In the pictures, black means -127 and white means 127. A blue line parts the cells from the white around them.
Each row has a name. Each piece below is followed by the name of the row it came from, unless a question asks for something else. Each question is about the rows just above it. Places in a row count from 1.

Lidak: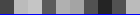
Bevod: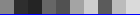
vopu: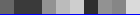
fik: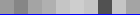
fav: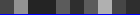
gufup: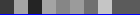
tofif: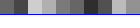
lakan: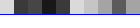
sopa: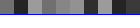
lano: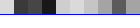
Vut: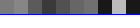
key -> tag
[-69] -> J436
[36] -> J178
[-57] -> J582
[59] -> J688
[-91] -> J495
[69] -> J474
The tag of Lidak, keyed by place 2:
J688
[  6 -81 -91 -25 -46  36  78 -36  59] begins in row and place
Bevod, 1
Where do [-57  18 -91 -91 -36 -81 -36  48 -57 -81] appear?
fav

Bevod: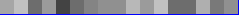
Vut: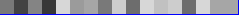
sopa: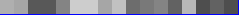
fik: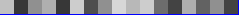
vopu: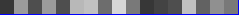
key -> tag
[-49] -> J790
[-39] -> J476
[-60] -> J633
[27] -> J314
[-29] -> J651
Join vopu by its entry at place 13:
J790
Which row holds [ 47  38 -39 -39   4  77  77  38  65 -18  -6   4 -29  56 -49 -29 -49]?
sopa

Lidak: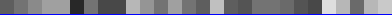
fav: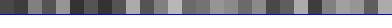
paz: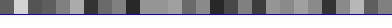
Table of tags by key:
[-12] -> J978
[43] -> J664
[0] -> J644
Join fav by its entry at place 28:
J664
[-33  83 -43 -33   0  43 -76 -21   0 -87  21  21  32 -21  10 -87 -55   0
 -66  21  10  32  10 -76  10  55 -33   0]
paz
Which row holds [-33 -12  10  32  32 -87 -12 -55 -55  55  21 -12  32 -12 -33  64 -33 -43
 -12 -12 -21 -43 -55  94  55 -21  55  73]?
Lidak
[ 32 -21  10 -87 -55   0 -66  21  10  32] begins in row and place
paz, 13
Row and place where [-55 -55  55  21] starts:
Lidak, 8

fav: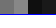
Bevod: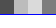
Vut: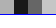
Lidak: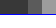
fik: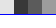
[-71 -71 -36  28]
Lidak
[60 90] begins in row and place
Bevod, 2

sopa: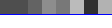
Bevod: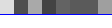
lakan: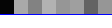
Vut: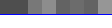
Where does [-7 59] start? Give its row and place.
sopa, 5
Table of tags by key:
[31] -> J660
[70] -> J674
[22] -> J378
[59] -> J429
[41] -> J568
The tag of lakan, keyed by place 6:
J660
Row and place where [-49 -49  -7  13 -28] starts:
Vut, 1
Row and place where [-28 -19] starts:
Vut, 5

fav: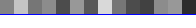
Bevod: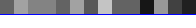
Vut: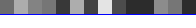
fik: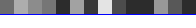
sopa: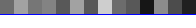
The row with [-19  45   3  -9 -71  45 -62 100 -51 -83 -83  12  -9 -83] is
Vut
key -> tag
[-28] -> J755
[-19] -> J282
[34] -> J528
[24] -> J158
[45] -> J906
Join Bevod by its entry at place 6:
J528
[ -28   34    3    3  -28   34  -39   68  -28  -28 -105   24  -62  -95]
Bevod
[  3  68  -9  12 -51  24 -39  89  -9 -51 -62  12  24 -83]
fav
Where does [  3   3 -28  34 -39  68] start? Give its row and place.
Bevod, 3
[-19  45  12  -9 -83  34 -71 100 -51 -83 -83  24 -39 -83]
fik

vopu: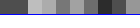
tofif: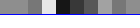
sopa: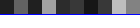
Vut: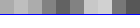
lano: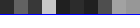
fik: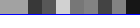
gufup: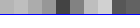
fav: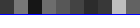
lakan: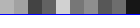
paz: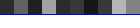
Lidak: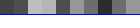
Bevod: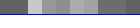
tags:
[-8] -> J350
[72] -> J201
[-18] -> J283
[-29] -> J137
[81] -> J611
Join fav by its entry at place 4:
J283
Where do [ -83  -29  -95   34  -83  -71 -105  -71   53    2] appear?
paz
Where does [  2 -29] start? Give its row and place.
Vut, 4
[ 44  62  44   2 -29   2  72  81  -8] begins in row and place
Vut, 1

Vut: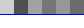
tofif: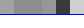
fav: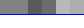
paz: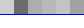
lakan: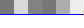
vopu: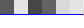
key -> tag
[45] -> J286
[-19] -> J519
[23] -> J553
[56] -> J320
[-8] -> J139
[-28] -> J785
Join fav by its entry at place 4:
J519
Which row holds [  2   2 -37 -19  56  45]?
fav
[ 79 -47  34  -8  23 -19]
Vut
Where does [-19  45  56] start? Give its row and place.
paz, 2

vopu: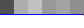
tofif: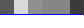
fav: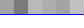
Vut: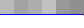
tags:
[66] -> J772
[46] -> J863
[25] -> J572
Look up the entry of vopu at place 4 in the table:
J572
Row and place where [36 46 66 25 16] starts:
Vut, 2
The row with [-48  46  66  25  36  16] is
vopu

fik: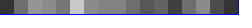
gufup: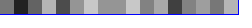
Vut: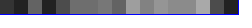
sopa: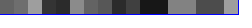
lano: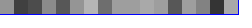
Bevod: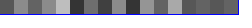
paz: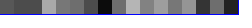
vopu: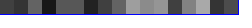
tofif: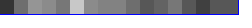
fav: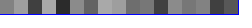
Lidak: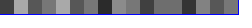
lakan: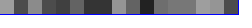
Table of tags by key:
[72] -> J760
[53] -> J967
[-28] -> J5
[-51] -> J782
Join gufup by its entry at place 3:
J5
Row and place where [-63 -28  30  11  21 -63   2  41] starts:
vopu, 8

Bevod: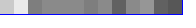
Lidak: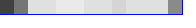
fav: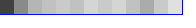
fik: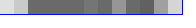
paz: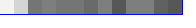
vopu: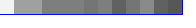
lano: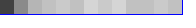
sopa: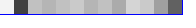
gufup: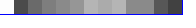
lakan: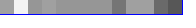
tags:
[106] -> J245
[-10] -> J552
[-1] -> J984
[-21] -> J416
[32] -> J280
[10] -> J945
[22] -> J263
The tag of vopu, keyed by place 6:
J984
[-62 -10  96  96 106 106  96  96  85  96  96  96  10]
Lidak
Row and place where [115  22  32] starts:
lakan, 2

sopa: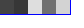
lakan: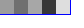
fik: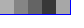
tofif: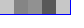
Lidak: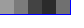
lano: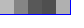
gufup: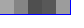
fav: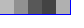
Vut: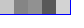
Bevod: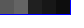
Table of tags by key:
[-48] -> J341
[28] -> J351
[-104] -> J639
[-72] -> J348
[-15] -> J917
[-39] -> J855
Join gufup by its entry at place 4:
J855
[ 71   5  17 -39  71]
tofif
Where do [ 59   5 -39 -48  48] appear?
lano
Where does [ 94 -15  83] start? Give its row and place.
sopa, 3
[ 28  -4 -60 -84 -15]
Lidak

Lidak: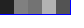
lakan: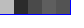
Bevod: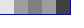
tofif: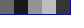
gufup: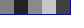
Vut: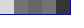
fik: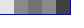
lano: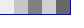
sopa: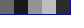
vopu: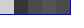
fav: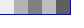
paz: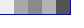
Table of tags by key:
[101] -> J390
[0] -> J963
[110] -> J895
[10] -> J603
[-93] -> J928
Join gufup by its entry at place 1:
J963
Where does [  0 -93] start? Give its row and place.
gufup, 1
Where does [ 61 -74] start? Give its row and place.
tofif, 4
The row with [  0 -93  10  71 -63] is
gufup

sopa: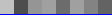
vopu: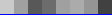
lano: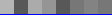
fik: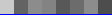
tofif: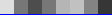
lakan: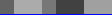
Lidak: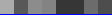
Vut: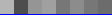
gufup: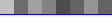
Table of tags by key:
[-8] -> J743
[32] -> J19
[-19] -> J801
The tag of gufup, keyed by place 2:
J801
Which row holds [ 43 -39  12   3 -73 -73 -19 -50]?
Lidak
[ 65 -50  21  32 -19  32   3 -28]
sopa
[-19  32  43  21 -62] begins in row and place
vopu, 4
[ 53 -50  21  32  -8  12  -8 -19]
Vut
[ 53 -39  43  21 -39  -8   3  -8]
lano
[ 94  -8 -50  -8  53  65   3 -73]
tofif

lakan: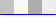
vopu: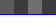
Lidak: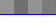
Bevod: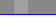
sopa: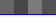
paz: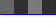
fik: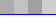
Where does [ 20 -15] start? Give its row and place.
Lidak, 1
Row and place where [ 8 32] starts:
Bevod, 1
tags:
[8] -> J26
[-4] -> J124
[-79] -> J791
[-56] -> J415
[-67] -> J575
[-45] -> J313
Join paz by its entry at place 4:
J791
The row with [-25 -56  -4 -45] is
sopa
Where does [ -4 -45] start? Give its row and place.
sopa, 3
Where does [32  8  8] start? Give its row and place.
Bevod, 2
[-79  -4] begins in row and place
paz, 2

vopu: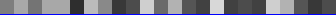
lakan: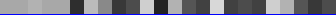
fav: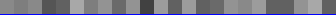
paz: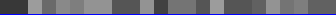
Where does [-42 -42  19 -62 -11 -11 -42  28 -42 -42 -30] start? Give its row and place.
paz, 9
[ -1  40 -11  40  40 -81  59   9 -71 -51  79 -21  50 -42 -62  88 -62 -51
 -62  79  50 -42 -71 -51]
vopu
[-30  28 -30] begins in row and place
fav, 13
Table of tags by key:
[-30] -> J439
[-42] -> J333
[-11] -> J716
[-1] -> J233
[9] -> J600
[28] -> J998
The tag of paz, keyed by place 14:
J716

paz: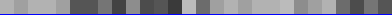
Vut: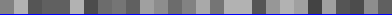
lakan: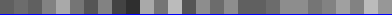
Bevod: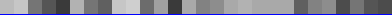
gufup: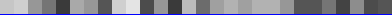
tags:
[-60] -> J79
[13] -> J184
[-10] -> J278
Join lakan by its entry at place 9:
J79
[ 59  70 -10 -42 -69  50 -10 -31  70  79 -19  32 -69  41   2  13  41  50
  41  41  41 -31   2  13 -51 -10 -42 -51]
Bevod
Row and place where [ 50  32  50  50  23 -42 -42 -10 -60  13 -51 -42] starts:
gufup, 17
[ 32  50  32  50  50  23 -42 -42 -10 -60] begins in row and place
gufup, 16
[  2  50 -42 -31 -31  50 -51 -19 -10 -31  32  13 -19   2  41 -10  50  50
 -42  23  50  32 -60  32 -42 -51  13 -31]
Vut

